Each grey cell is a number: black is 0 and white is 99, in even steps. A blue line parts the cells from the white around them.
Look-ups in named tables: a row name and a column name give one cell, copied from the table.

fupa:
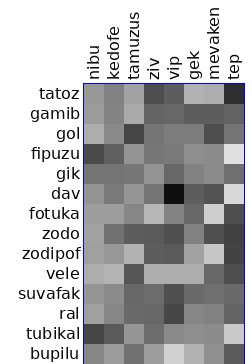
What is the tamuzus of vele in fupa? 33
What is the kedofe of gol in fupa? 53
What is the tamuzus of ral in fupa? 41
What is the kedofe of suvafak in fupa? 54
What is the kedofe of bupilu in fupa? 60
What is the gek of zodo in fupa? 50
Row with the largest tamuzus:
zodipof

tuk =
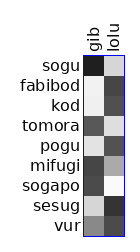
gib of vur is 53
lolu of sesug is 20
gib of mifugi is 27
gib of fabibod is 94
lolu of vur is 29
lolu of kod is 31
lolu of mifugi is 66
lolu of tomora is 86
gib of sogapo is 29
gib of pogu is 88
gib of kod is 93
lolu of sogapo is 97
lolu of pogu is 32
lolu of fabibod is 27
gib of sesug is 83
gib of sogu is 12
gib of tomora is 34
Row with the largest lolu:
sogapo

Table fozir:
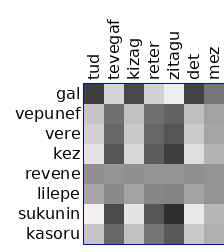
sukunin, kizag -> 89
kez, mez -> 69
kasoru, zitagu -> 34
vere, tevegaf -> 40
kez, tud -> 88
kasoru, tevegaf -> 40
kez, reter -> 36
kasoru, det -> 78
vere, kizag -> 78
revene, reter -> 58
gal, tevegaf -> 83
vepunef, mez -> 63
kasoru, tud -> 77
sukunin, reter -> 33

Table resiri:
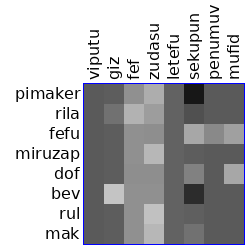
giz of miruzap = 36
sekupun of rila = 31
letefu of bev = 38
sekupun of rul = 37
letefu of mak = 38
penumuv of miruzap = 35
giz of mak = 36
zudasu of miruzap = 71
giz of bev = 76
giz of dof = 36
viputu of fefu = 35
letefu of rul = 38
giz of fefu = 36
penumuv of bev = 35
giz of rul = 36
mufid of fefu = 62
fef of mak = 56
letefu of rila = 38
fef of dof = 55

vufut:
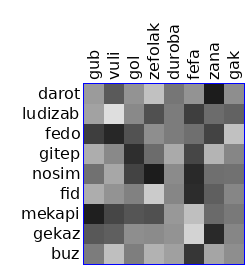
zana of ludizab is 42
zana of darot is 11
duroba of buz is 62
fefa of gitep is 27
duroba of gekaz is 57
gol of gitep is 18
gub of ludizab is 63
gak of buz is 55
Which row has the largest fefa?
gekaz

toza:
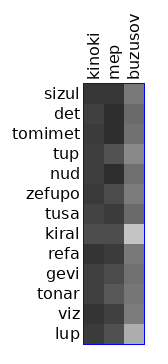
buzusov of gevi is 44
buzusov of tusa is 41
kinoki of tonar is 25
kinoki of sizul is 21
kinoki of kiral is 30
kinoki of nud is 24
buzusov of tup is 53
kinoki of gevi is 25
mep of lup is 31
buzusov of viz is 48
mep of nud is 18
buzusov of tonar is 46
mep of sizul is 21
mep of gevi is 29
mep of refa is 23
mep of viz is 25
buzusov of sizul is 47
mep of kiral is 30
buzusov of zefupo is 48
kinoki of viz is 20

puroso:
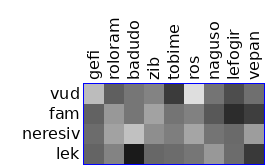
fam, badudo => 46
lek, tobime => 42
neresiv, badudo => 75
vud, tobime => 23
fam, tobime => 45
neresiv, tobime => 49

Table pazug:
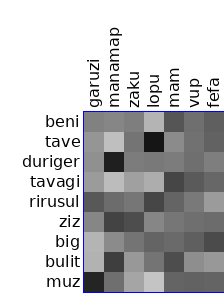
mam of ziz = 46
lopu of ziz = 52
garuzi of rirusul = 34
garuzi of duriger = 56
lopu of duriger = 47
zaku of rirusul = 46
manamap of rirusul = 42
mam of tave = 54
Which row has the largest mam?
tave

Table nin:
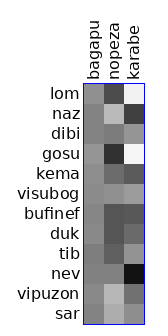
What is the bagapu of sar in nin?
51
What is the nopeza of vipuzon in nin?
71
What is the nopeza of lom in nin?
29
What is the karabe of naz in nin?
25
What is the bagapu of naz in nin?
51
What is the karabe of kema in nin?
35
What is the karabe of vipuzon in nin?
44

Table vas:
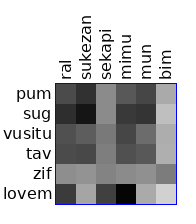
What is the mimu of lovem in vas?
2
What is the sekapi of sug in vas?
54
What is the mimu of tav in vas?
31
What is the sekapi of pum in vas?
54
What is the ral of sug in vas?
18
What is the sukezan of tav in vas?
28
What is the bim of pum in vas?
66
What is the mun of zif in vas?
56
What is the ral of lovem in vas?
23
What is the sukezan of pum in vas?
19
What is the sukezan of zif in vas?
57
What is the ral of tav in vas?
29
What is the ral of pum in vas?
29
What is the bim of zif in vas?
48
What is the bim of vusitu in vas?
67
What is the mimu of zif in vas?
54
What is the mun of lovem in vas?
66
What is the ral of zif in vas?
55
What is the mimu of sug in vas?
22
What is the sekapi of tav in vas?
49

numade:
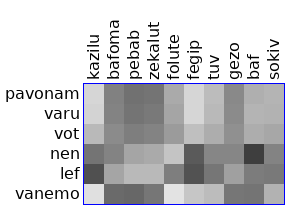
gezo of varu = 54
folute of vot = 60
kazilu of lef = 31
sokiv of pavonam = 70
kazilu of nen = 45
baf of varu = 70
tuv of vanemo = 73
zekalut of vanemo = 46
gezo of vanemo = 46
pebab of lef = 72
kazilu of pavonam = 83
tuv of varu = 72
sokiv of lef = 47
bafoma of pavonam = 50
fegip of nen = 35
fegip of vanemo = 77
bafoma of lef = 64

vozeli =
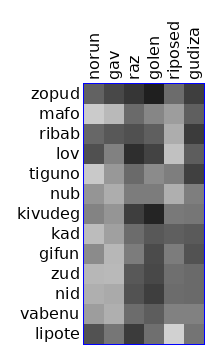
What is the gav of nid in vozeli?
66
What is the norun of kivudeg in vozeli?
51
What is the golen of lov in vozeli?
26
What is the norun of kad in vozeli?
73
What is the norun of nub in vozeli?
58
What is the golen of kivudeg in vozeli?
14
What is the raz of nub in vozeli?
48
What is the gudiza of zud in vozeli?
41
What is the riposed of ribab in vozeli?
67
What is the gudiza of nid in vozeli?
41
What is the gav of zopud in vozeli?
28
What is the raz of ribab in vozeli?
31
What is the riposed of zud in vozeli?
43
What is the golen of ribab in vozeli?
37
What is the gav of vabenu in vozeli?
68

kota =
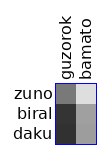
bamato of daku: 61
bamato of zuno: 86
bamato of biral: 62
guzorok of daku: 19
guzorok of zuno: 47
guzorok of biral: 20

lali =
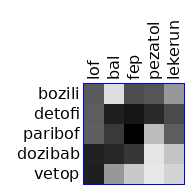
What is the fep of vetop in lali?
78
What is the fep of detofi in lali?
8
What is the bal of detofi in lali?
12
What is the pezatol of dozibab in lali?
89
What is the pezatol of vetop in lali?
90
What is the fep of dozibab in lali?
21
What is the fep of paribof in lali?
0
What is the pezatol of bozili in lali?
33

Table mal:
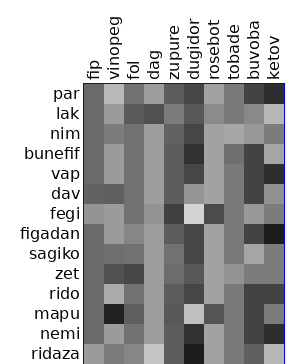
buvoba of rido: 26
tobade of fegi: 47
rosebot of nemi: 63
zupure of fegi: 25
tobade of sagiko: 47
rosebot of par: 63
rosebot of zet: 63
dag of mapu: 61
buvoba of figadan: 26
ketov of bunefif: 64
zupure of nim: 38
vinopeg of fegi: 60
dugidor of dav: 58
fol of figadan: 52
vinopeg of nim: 48
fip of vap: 41
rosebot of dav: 63
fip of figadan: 41
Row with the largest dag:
ridaza

